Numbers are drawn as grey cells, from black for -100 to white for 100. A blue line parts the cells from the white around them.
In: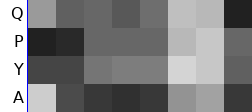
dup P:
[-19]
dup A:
[-56]

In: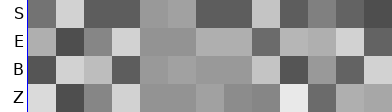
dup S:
[-27]
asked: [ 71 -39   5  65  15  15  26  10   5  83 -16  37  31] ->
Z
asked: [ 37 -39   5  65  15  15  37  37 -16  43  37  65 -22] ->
E
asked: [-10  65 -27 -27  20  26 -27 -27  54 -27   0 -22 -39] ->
S
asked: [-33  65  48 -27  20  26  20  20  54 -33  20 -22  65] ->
B

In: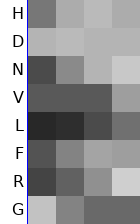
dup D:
[41]
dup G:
[-18]
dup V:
[-30]

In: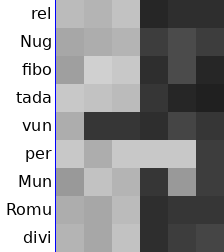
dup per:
[57]
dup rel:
[-64]
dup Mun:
[20]
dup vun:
[-58]

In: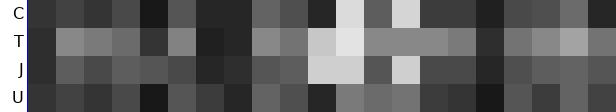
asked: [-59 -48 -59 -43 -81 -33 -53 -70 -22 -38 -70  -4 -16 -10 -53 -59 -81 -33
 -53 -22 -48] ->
U
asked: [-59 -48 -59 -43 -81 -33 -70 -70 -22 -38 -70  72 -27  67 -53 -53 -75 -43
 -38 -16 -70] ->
C
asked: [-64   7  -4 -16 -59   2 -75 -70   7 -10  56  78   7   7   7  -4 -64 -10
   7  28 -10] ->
T
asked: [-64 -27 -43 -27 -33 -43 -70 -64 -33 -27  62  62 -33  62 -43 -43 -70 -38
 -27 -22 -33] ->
J

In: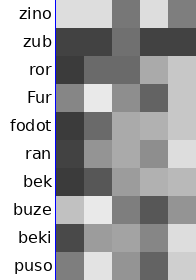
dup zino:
[73]
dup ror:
[-17]
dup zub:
[-48]

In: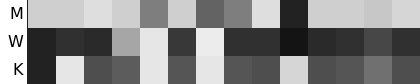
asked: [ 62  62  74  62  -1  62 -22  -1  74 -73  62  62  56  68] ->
M
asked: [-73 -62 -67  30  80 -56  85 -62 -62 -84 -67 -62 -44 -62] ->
W
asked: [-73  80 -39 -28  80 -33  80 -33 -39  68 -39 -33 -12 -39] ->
K

